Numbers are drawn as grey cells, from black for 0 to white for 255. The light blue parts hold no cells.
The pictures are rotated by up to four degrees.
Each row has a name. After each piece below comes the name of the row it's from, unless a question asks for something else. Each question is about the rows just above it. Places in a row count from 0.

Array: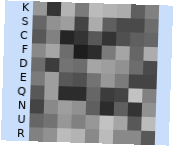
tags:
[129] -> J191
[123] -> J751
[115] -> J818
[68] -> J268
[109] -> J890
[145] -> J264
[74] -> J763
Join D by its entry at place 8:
J763
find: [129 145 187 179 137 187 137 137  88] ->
R
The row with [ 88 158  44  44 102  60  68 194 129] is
Q

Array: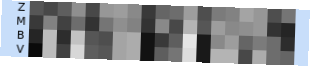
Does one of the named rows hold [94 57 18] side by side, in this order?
no
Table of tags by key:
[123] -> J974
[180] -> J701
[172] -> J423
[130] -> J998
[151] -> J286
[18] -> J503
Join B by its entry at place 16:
J974
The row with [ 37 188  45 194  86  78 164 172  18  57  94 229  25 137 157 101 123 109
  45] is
B

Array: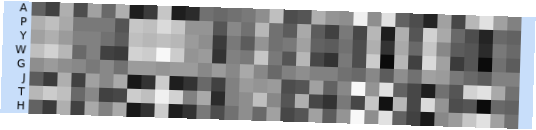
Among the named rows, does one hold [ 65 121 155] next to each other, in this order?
no
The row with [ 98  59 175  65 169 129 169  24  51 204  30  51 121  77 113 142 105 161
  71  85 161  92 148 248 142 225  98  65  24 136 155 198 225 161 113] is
H
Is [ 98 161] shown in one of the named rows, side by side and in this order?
no
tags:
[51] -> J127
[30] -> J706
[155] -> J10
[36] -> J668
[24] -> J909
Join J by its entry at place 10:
J706

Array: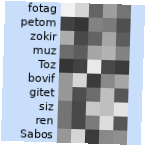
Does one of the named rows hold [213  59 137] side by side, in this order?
yes
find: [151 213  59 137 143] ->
Sabos

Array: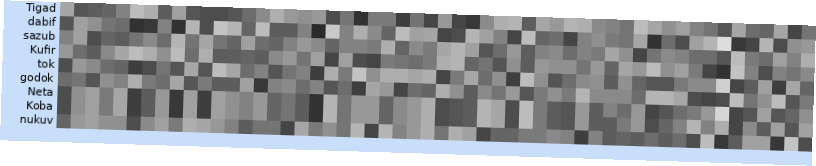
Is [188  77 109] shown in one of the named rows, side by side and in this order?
no
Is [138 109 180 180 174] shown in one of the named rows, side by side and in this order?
no

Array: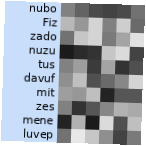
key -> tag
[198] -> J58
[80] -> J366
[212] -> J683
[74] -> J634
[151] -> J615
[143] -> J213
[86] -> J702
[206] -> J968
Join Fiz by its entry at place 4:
J968
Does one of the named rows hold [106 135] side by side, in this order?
yes

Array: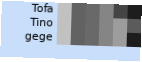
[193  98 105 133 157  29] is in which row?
gege
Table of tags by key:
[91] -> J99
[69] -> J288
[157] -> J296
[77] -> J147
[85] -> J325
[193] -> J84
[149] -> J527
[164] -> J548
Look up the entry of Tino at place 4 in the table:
J296
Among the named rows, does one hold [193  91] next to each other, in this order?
no
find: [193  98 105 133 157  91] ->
Tino
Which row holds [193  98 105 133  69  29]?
Tofa

